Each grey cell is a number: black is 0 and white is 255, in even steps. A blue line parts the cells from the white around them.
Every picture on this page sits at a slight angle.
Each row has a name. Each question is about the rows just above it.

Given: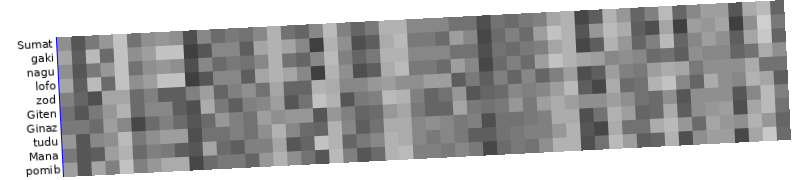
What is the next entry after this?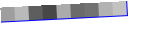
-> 135
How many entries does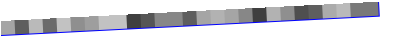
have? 27
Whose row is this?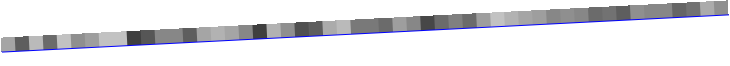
lofo

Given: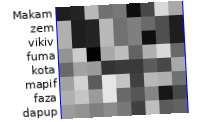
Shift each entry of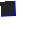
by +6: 42
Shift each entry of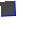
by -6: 66
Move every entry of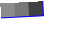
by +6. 146 126 70
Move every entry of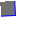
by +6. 119
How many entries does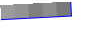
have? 5
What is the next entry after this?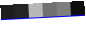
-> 79

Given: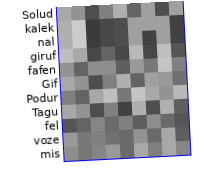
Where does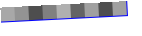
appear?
Solud
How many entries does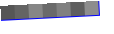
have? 7
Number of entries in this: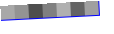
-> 7
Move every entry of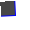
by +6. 78

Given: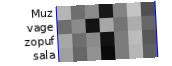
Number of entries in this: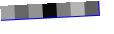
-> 7
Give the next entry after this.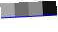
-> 124
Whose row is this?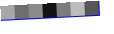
zopuf

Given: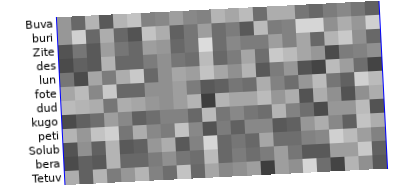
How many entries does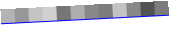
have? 12
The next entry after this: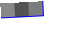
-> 97
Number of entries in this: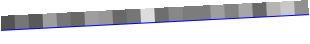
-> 22
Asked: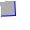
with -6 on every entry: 167
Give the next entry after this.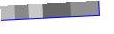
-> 158
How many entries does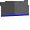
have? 2
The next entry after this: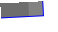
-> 136

